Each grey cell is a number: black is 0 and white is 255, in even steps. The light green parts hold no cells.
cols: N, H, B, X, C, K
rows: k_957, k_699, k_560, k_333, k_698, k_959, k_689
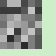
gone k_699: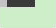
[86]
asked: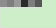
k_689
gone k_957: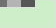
[71]
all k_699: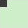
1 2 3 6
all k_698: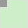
1 4

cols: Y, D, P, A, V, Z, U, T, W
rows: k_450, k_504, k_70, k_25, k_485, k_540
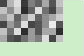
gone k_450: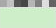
[58]
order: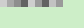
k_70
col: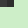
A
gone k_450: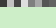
[181]

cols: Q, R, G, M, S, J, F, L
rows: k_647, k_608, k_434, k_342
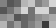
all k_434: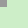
2 7
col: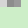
J
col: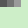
R
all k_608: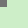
2 5 8
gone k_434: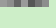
[169]
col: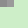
J
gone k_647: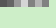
[197]

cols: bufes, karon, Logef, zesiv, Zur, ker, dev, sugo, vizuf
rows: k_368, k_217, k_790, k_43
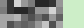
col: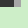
karon
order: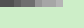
k_790
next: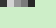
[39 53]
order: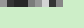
k_368

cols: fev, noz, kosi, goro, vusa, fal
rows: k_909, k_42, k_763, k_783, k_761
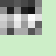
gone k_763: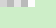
[240]
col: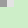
fal
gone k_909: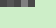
[56]
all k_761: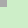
1 3 4
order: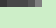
k_909

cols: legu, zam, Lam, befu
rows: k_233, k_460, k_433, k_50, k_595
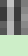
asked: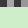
k_433
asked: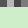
k_595
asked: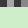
k_460
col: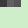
legu

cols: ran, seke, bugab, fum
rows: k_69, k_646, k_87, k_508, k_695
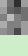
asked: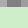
k_508
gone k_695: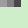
[144]

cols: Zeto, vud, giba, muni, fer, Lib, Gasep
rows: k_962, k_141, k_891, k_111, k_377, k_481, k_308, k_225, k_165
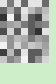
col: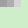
Gasep
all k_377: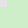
4 7
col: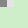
Gasep

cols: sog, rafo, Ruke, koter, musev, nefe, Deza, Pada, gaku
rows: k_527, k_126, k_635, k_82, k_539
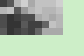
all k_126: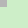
1 5 7 8
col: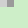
koter

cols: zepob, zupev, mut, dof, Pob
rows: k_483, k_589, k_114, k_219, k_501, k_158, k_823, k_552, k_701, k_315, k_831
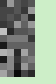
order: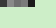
k_701
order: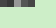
k_589
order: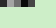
k_831
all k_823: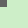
2 3 4 5

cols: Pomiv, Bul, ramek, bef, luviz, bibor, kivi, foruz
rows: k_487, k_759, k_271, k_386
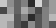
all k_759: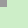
2 8
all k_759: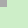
4
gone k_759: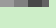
[170]
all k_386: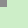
5
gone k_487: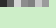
[112]
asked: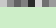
k_487

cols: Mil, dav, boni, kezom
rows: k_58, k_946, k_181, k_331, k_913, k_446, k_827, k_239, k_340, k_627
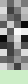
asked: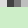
k_946
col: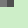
boni
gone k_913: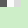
[236]
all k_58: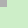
1 3
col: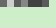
dav
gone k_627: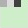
[161]

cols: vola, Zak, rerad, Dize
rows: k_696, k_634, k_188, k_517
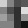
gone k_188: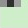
[117]
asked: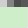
k_696

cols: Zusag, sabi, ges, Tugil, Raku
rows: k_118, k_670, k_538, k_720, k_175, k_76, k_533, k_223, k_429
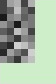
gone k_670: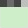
[95]
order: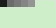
k_720
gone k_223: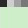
[80]

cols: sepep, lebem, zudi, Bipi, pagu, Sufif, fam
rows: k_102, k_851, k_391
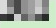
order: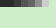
k_391
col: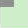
Bipi
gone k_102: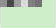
[190]
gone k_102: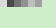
[129]

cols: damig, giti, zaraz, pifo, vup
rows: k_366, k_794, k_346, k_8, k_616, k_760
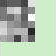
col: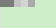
damig
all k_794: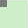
1
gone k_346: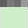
[251]

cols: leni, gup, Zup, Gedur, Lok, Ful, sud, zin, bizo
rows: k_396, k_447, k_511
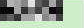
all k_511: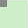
7
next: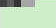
[224 135]
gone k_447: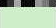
[25]
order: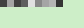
k_396
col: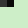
leni
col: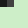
bizo

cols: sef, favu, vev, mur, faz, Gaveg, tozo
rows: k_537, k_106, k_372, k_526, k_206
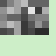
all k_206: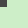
1 5
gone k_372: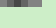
[115]
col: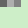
tozo
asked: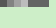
k_537

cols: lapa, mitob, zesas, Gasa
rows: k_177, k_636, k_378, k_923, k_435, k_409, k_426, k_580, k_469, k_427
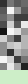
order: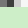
k_469
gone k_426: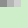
[194]
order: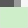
k_636
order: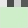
k_923
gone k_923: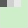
[76]

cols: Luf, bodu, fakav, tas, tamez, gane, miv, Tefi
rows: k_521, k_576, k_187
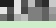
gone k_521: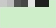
[43]
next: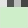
[ 43 201]
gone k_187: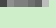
[173]

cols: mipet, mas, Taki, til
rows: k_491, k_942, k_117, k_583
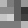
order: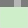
k_583
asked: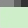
k_942
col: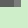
Taki
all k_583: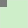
1 2 3
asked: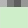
k_491
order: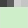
k_117

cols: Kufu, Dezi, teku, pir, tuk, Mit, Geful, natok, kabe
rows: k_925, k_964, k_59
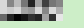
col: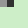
tuk
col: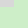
Kufu
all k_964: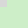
1 3 6 8

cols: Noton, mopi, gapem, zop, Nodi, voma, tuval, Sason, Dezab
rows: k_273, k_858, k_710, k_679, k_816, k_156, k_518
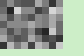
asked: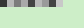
k_518
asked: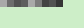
k_156
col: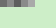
Noton
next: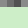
[124 169]
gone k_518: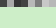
[154]

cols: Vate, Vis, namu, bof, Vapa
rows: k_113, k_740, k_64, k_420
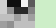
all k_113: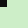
2 3
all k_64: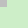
1 2 4
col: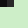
namu
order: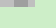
k_64
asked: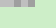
k_64

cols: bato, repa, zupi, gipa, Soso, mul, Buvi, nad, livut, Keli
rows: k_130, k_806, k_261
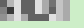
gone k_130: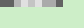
[114]
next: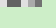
[196 170]

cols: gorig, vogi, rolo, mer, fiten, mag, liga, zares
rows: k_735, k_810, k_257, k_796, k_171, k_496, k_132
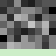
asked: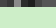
k_735
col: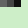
zares
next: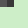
[30 56]
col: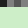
mag
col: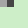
liga
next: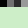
[ 99 127]
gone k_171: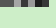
[16]

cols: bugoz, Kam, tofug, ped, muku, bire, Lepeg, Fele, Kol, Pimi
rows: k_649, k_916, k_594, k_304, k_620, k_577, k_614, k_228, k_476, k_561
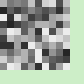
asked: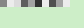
k_561
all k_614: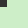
1 2 4
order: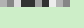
k_614

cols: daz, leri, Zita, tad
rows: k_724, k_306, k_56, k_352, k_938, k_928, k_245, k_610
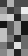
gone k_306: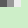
[62]
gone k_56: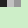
[209]
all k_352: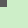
2

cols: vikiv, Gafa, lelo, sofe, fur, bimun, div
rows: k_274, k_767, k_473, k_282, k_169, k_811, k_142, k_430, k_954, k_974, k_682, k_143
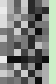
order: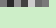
k_430
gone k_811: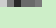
[134]
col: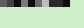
bimun
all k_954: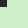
6
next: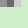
[ 66 147]
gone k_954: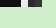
[26]
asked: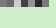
k_430

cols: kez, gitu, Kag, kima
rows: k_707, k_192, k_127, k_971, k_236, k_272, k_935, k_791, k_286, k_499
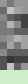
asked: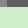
k_791
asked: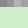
k_272
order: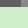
k_791
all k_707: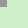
1 3 4
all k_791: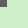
2 3 4
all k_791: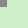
1

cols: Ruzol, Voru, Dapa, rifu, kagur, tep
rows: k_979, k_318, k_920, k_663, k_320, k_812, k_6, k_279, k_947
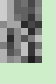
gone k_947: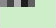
[151]
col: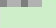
Ruzol
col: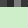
kagur
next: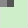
[125 192]
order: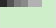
k_320
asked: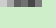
k_979

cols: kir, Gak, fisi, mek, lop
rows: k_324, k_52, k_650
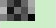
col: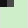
Gak
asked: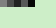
k_650

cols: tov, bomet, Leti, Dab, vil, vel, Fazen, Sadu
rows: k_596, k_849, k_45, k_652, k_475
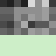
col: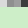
vil
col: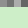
Dab
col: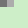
Dab
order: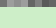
k_475
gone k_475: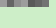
[128]

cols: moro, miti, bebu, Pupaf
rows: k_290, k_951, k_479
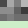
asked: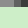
k_951
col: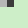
Pupaf
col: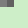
bebu
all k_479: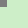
2
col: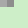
miti

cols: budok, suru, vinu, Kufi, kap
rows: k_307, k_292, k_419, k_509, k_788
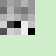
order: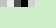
k_788
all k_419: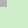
1 3 5
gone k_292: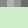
[121]
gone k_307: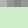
[164]
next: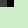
[237 194]
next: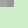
[178 151]

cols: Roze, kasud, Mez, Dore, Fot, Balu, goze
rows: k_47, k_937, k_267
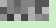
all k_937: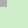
5
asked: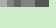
k_47
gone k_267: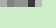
[74]
